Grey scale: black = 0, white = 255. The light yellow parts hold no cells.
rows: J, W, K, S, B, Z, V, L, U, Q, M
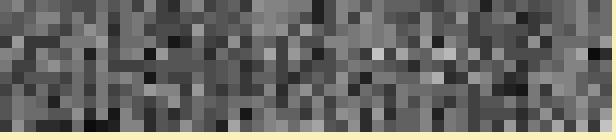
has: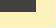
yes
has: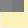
yes
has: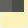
yes
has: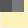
yes

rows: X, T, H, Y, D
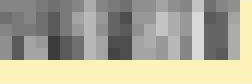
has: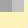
no
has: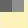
no
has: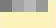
yes
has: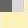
no

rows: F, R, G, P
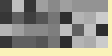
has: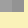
yes
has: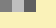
yes
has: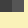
yes
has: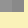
no
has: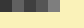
no
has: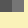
yes
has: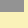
yes

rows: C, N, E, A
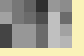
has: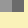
yes
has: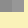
no
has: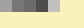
yes
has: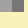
yes
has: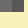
no
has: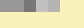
no

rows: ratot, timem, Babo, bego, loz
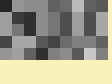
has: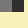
yes
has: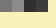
no
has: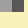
no
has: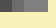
no
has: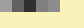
yes
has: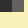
no

